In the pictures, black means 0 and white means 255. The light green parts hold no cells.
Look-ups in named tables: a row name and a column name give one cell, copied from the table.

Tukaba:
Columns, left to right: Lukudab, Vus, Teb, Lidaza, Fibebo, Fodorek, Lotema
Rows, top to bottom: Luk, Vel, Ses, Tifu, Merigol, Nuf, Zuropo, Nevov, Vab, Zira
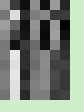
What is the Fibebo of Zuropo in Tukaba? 139
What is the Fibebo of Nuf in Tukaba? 138
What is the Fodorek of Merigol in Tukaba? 134
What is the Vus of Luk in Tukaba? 58
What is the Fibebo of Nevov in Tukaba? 136
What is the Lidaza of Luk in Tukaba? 143
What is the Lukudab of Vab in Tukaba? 125
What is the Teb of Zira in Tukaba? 41

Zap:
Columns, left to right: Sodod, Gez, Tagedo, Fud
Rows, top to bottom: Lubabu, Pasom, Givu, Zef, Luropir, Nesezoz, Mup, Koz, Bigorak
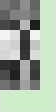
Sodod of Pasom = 96
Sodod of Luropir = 218
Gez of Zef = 222
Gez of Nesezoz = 223
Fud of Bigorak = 112
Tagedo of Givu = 185
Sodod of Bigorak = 113
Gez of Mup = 41
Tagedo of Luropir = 48
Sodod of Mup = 47
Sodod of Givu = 71
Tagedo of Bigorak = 160
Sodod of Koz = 75
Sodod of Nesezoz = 213
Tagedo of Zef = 56
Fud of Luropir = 196
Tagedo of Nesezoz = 52

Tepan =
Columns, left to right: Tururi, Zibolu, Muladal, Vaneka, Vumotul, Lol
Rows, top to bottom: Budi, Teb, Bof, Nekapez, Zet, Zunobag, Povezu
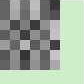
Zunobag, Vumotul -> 94
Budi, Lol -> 56
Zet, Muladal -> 182
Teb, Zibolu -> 166
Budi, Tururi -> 100
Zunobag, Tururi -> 86
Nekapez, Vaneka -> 142

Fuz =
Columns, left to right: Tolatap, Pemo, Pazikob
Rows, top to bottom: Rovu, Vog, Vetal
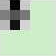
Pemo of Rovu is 5
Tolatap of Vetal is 186
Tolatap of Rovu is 178
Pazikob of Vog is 120
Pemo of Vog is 84
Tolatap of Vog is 125
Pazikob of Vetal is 213
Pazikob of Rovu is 203
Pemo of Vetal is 18

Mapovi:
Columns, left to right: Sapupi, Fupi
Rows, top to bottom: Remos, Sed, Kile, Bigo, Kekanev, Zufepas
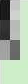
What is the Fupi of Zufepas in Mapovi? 103
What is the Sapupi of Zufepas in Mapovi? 163
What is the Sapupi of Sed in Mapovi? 26
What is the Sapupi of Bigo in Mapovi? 46
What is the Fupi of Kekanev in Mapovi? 105
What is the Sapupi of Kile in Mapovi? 52
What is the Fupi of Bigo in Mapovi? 189
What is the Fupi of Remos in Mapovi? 198
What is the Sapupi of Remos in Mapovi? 26
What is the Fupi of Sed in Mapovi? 209
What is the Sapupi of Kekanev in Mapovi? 160
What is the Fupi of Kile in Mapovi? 185

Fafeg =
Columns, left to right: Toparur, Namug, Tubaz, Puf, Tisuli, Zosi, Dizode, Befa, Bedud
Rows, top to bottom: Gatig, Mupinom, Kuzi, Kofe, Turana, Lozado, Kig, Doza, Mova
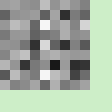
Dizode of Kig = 155
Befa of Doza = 67
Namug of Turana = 145
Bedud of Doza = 109
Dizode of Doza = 168
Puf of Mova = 165
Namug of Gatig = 163
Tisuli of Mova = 105
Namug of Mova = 130
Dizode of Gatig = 170

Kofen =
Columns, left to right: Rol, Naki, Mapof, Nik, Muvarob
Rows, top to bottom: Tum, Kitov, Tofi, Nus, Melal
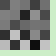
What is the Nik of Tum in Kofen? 62
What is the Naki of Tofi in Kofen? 75
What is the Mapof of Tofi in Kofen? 105
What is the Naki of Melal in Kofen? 48
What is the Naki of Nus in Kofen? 193
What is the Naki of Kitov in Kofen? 123
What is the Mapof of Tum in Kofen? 116
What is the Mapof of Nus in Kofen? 40
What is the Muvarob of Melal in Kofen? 194
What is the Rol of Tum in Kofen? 75
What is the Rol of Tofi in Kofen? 123
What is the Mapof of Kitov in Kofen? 33
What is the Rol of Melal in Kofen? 186
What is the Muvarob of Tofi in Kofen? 114
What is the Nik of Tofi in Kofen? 115
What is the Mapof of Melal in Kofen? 191
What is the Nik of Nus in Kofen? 137
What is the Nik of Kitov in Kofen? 144
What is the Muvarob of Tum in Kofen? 112
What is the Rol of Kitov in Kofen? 128

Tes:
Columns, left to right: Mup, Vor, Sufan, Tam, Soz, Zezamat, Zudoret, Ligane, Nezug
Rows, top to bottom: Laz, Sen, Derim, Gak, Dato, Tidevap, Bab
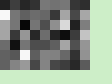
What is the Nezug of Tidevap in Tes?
146
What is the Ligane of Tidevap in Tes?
50
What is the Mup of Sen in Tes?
248
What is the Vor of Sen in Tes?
118
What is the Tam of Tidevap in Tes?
94
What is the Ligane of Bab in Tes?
40
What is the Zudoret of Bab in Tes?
61

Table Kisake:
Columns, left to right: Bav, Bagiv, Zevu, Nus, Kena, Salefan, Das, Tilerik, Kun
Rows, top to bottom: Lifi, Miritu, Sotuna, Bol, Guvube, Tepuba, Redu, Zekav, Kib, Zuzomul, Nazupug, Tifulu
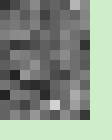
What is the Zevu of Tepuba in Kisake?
124
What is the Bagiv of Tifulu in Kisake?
133
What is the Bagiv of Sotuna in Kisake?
120
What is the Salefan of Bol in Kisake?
97
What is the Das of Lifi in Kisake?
87
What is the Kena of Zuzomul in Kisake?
42
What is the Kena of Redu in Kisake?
100
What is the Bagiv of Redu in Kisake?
105
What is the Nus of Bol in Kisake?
89
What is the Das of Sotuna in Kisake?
118
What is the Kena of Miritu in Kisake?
66
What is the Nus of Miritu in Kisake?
119
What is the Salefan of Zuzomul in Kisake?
95
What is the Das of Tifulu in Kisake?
139
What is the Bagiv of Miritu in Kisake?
115
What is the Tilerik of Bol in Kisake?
111
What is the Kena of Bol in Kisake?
114
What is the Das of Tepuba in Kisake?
139
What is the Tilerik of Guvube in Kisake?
117

